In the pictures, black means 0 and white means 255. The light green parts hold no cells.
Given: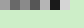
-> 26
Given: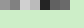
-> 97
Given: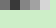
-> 162
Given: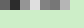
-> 119
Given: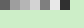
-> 232
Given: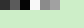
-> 139
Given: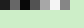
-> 244
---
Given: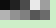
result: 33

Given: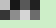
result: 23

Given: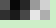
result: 7

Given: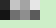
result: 196

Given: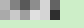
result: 130

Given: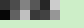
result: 76

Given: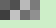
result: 80

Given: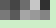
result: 69

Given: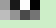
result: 25
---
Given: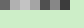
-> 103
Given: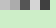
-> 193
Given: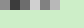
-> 141
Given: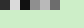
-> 45
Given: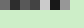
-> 108
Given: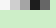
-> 246
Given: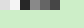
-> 223
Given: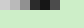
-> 206
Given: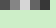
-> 79
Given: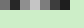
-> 113
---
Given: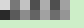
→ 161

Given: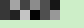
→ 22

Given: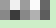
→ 103

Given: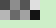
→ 223

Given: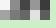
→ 59

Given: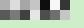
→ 54

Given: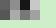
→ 200
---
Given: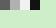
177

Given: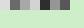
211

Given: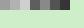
178

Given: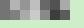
191

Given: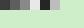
189

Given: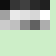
233

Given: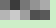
181

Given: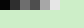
167

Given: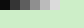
187

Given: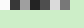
218
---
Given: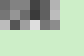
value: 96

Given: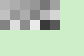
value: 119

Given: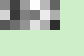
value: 184

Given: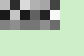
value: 166

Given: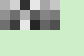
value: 166

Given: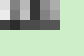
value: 141

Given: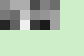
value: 129
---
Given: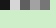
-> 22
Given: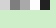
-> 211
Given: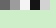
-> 102
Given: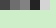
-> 68
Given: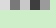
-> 219
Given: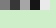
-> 124
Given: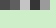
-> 74
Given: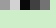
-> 156
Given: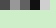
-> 74
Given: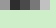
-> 152
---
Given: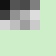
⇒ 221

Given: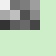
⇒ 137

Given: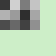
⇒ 166

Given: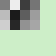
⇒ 157

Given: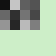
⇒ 71

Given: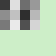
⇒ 184

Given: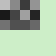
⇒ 36
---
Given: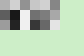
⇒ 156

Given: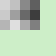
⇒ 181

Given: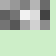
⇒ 116

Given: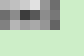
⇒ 129

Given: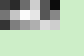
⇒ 52

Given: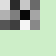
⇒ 85
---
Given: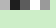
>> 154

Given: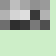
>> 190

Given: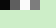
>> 94

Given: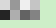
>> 197

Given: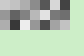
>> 215

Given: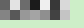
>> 217

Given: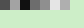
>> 163
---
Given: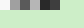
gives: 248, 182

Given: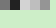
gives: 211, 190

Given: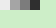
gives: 236, 165

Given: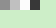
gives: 252, 192

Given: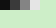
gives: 229, 132

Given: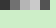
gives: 202, 181

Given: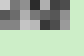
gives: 205, 196

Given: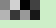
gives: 209, 180
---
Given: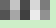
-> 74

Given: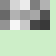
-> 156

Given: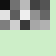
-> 238

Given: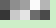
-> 160

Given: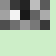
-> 24

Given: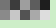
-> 158

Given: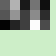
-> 63

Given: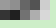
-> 102

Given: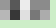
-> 236
